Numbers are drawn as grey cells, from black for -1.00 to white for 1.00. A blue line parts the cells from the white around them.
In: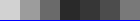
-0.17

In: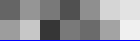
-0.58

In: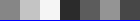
0.92

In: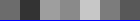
0.24

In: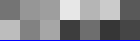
0.30

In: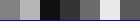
-0.88

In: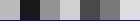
0.15

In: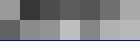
0.15

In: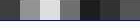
0.74
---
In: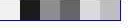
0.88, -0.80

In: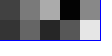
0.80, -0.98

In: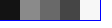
0.94, -0.85

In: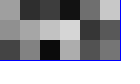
0.68, -0.91

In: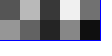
0.88, -0.88

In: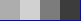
0.64, -0.53

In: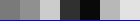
0.77, -0.93

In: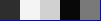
0.91, -0.94
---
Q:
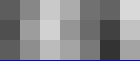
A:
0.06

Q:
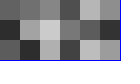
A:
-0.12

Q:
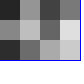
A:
0.17

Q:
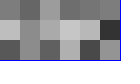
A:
-0.20

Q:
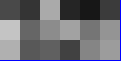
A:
-0.59

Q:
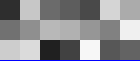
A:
0.56
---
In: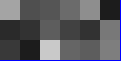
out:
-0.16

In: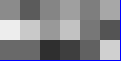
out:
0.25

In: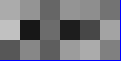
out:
0.16

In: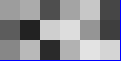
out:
0.29

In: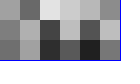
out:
0.60

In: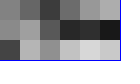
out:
-0.15
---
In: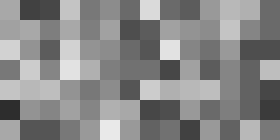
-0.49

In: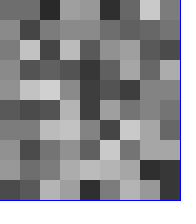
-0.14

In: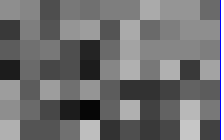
0.05

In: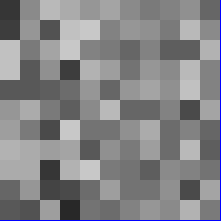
0.08

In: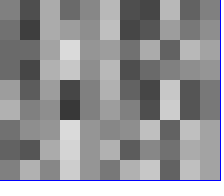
-0.39
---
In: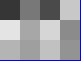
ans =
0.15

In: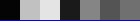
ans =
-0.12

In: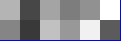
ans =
-0.29

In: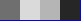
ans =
-0.70

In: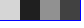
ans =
-0.49

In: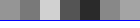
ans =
0.29
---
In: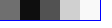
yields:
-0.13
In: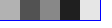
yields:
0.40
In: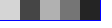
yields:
0.67
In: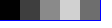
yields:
-0.99
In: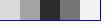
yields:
0.70
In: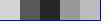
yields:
0.66
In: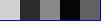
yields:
0.63
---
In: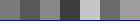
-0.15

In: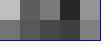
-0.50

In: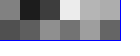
0.24

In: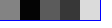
-0.57

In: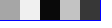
0.53

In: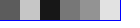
0.15

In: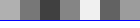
-0.23

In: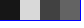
-0.49
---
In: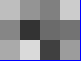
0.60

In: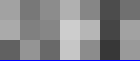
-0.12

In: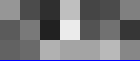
0.00

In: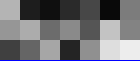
-0.03

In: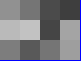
-0.51

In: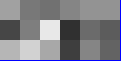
0.15

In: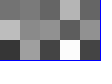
-0.21

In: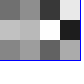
0.83
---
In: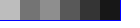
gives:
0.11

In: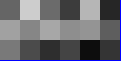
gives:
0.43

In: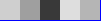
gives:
0.62

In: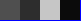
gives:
-0.38

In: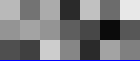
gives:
0.61

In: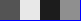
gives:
0.12
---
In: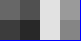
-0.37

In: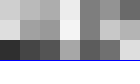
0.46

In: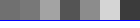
-0.06

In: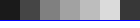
-0.46

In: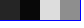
-0.94

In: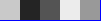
-0.72

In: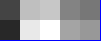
0.50

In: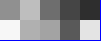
0.49

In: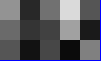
-0.69
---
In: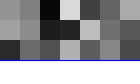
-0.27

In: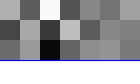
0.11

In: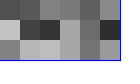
0.31

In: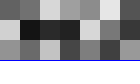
-0.01

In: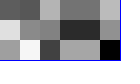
0.30

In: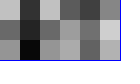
0.34

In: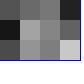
0.16

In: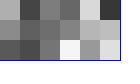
0.92

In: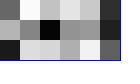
0.37
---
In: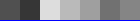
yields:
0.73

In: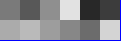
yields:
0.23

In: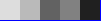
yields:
-0.23

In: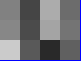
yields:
-0.68

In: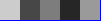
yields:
-0.02

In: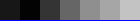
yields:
-0.59
